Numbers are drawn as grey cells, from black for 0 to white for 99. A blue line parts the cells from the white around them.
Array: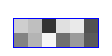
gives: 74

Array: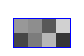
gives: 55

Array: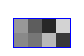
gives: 36

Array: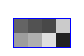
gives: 32

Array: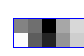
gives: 43

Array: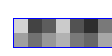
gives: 26

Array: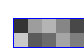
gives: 61

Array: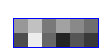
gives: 75

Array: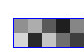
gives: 67

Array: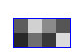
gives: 81
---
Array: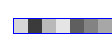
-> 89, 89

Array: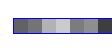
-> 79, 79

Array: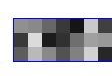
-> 19, 85

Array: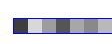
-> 33, 84

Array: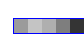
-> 68, 76

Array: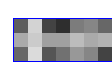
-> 62, 85

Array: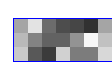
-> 38, 96

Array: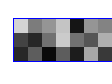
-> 79, 82

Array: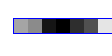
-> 0, 89

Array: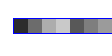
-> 78, 78
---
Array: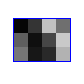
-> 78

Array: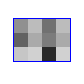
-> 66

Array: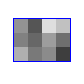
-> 43

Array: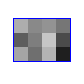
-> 29

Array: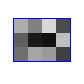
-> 74

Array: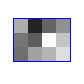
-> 76

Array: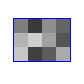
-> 33

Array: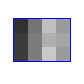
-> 64

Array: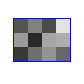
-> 67

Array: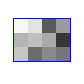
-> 21
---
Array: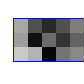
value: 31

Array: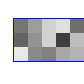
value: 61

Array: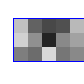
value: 38

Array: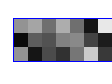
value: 64

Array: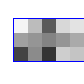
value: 73

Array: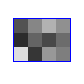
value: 52

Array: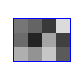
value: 39

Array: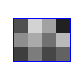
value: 82
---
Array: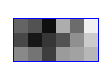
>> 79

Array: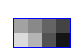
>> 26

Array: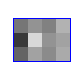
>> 63

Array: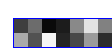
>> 50

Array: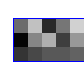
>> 59

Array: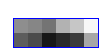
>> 96

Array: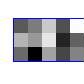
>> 38

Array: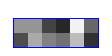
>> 40

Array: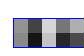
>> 68

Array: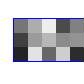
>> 57
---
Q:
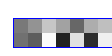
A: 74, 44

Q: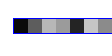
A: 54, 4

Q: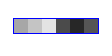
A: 33, 65

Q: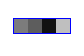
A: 74, 48

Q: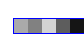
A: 8, 66

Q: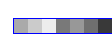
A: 22, 66

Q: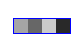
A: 16, 64

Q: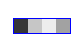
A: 63, 21
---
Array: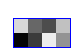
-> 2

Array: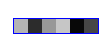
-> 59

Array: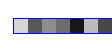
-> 42

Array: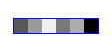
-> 93

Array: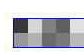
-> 69

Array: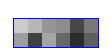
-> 64

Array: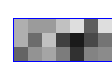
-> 48

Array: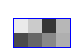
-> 29

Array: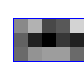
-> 57
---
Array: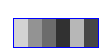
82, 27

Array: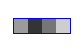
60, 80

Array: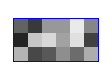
38, 67

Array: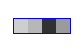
80, 60

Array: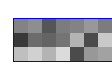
51, 63

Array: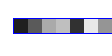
12, 58
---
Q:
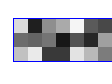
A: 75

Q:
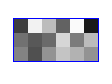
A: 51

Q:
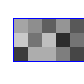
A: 23

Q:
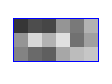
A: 51

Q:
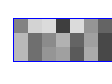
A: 72

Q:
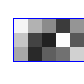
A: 65

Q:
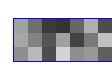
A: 55

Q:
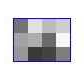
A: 59

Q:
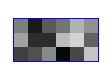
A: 25
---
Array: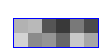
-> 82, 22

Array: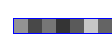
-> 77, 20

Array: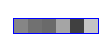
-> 76, 25

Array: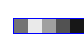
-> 91, 9

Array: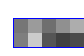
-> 79, 25

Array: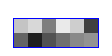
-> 91, 12

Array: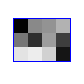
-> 92, 1
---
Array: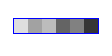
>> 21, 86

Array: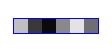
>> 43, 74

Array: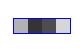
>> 83, 69

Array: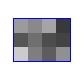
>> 22, 79

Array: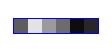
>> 15, 36

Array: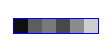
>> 80, 6
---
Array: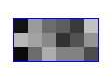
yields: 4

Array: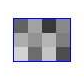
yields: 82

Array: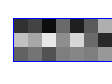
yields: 38

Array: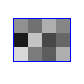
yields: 84

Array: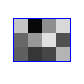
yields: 37

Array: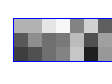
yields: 24

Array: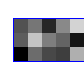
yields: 0
